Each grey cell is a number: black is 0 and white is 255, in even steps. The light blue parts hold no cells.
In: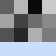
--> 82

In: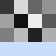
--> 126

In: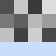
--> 193

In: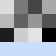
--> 29

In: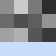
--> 161

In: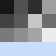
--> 122
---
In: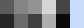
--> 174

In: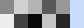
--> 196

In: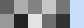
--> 110

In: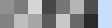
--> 105

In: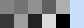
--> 219

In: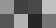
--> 37

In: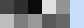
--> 89

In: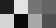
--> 169

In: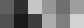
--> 127
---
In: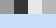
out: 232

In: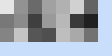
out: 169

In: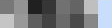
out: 73

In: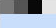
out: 8

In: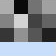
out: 86

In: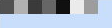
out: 235
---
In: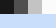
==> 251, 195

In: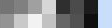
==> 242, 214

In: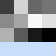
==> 247, 224

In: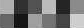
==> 207, 187

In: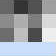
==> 238, 217

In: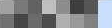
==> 192, 176

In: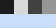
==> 216, 149

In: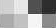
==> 245, 231
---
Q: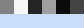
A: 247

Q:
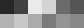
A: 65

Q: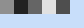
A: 34

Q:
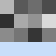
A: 89

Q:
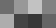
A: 152

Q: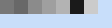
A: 104

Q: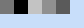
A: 0

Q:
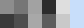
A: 118

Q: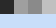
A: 159

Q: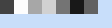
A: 253
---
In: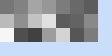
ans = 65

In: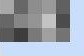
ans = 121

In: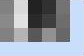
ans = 88

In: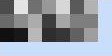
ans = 184

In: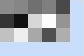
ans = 168

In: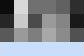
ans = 126

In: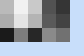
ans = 39
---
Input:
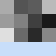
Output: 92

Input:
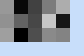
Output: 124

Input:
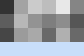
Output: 232

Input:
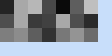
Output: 94

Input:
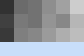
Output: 161

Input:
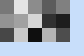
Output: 92

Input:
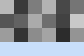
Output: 72

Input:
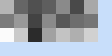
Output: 73

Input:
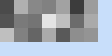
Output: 60
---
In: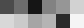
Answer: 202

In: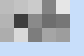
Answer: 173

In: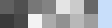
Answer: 243

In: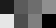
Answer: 143

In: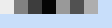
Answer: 61

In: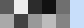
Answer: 169
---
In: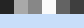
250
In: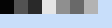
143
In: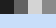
98
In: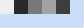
120
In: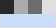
171
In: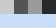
84
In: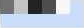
35
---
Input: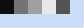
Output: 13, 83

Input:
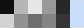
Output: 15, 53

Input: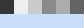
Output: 53, 100

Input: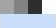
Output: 164, 253

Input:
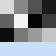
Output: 217, 196

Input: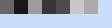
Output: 102, 171

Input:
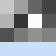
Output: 199, 130

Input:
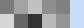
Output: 123, 149
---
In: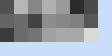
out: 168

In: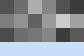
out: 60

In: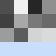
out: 212

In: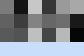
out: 184

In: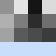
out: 75

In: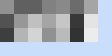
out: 50

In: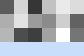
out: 255

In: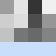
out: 105
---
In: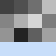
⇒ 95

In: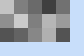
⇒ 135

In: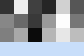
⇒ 11

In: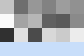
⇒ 75

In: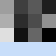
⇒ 102

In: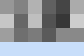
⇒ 123

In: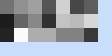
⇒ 173

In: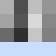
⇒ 198
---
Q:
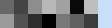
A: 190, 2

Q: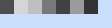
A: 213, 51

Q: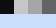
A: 198, 13

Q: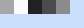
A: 251, 33

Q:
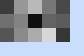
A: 215, 16

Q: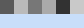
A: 201, 50

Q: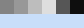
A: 222, 14

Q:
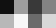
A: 247, 16

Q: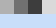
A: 218, 61

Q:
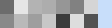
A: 229, 59
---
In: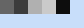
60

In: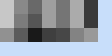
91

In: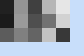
128

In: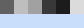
190

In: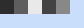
94

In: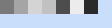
165

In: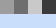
110

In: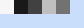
25
